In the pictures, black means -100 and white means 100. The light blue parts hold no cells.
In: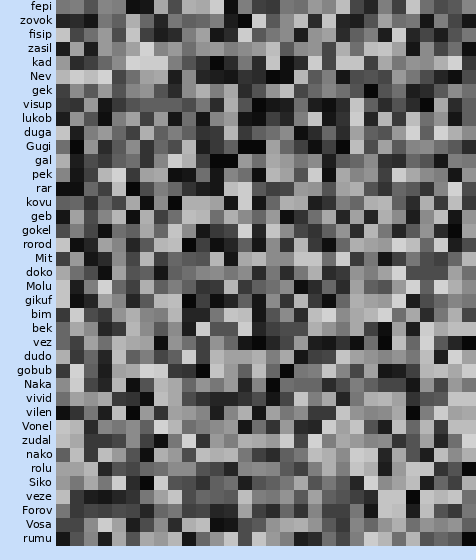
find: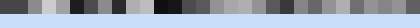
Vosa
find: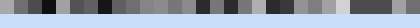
doko
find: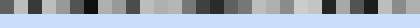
nako

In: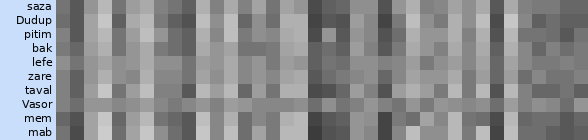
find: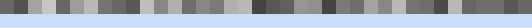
mem
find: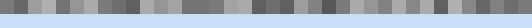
bak

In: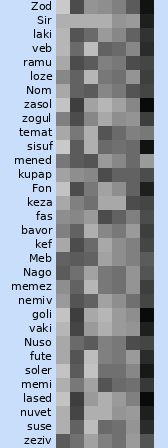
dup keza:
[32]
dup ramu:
[-40]
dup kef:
[32]
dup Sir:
[37]
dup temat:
[-6]
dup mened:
[21]

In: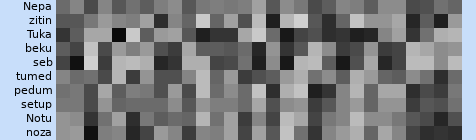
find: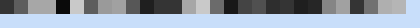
Tuka
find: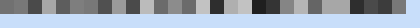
pedum

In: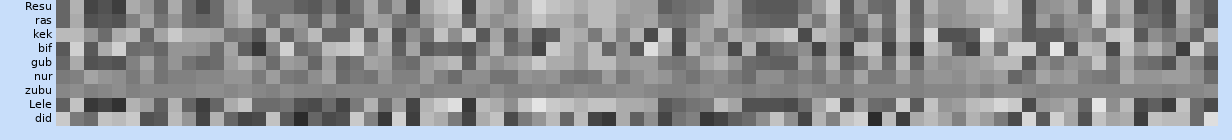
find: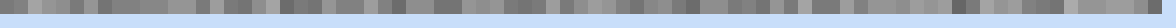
nur
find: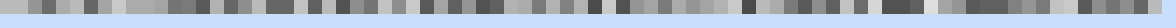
kek
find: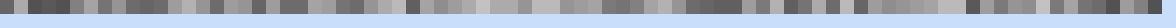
ras

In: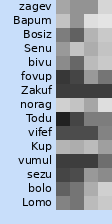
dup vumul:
[-52]
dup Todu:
[-2]
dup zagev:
[15]
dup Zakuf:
[-52]
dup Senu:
[53]
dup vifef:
[-40]
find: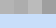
Kup

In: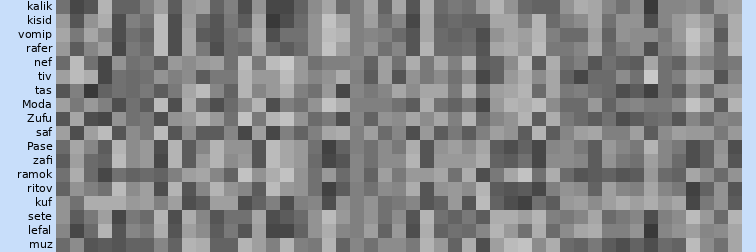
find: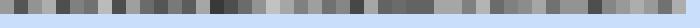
kisid
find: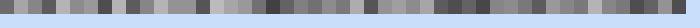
Pase
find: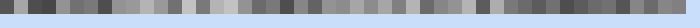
Zufu

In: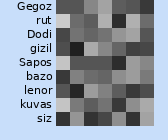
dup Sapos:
[-33]
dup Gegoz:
[-33]
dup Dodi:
[-10]
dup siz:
[-60]
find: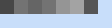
Dodi

